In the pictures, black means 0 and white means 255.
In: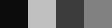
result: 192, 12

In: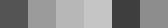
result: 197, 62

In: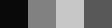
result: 199, 9

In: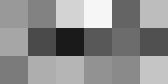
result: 246, 26

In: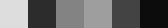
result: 221, 12

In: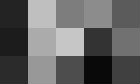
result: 198, 9
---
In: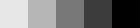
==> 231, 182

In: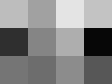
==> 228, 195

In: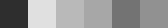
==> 224, 185

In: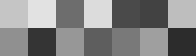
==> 226, 220

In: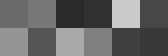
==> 203, 169

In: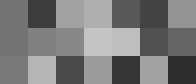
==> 196, 190

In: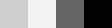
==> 242, 206

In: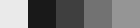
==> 234, 149

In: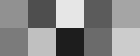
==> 230, 204

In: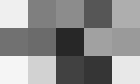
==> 245, 239
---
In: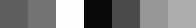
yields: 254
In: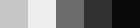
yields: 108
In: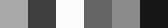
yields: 251
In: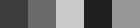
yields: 202
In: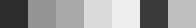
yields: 168
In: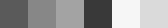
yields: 163
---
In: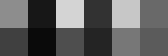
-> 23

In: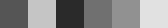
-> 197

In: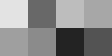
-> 104

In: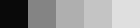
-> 132

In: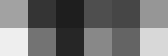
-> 52

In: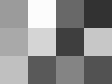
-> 252

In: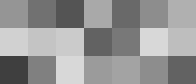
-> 113

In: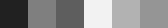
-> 127
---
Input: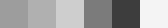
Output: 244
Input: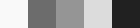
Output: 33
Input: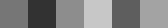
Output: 163
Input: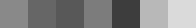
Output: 218
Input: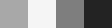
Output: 35
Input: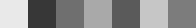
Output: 124
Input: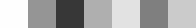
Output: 203
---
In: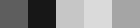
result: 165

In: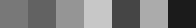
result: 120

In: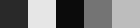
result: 116

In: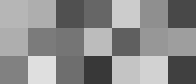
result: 143

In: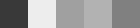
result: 160

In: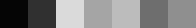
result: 143

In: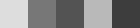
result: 119

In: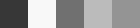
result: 148
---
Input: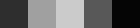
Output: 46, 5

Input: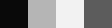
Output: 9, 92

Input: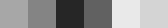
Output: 167, 212

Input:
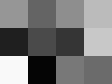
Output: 150, 107

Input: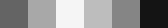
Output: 100, 20

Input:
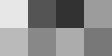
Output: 231, 120

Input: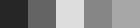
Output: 38, 167
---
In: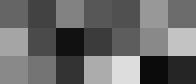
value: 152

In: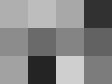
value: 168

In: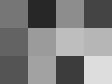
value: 141

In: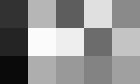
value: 224

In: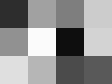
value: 126

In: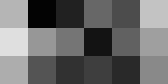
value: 76

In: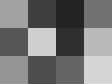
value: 35

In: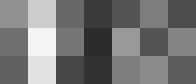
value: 125
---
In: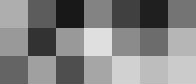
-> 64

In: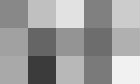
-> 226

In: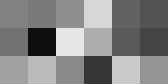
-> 215

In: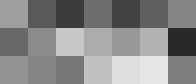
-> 67

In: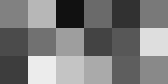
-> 106

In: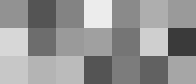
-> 138

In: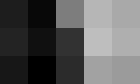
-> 125
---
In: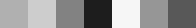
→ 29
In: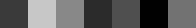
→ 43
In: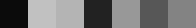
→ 34
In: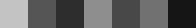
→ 142
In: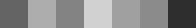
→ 209
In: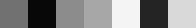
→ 167
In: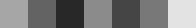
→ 139
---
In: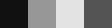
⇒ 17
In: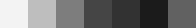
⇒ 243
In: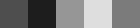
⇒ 78
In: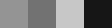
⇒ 148
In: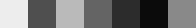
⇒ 237
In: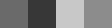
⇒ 106
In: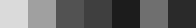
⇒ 218
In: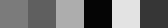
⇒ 123
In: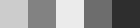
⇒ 204
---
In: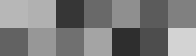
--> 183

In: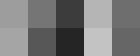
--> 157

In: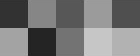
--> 50

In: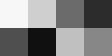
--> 247

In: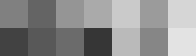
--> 128

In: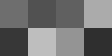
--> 110
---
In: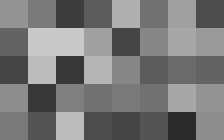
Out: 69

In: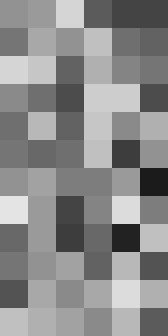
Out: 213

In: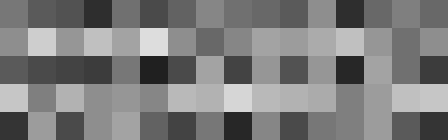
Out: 90

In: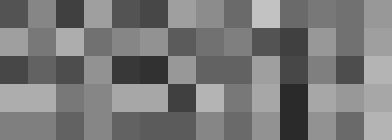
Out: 71

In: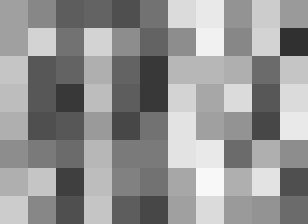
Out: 197

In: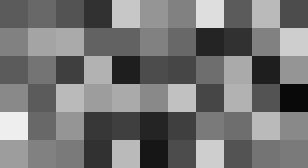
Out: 91
